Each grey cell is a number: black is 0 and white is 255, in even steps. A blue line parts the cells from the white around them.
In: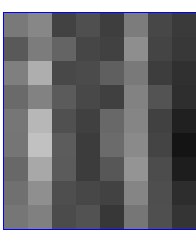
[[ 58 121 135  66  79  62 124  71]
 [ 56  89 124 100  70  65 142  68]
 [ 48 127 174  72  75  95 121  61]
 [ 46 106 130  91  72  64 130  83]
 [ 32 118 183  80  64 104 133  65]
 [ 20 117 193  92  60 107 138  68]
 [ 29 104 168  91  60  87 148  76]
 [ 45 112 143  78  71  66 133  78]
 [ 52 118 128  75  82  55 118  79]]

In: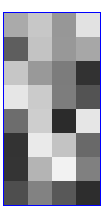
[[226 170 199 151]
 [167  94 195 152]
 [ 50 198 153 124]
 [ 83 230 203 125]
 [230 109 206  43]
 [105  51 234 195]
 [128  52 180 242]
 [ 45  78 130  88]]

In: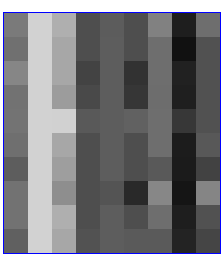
[[110 122 210 175  78  92  78 129  30]
 [ 81 112 210 167  78  93  78 110  17]
 [ 81 134 210 167  67  93  50 110  33]
 [ 81 114 210 156  73  93  54 109  31]
 [ 81 115 210 209  89  93  97 110  55]
 [ 88 111 210 167  78  93  78 110  28]
 [ 66  93 210 158  78  93  78  89  27]
 [133 114 210 142  78  84  41 135  21]
 [ 81 114 210 175  78  93  78 110  30]
 [ 69  96 210 167  82  93  90  90  35]]

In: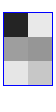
[[233  36]
 [150 158]
 [199 230]]

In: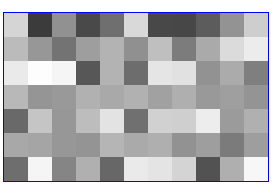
[[206 213  59 145  73 111 217  72  71  92 147]
 [236 187 151 115 158 179 144 191 124 170 219]
 [127 234 253 245  87 179 109 229 225 146 171]
 [148 184 149 153 177 169 177 161 175 153 159]
 [176 105 197 151 189 227 112 209 207 237 155]
 [158 168 165 151 148 181 170 175 146 158 123]
 [247 110 245 133 176 103 234 228 212  82 175]]

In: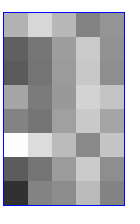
[[149 179 215 184 131]
 [146  96 118 157 202]
 [142  90 116 155 200]
 [196 166 123 153 211]
 [165 131 117 160 201]
 [197 253 220 187 137]
 [142  92 116 155 203]
 [132  49 132 141 187]]
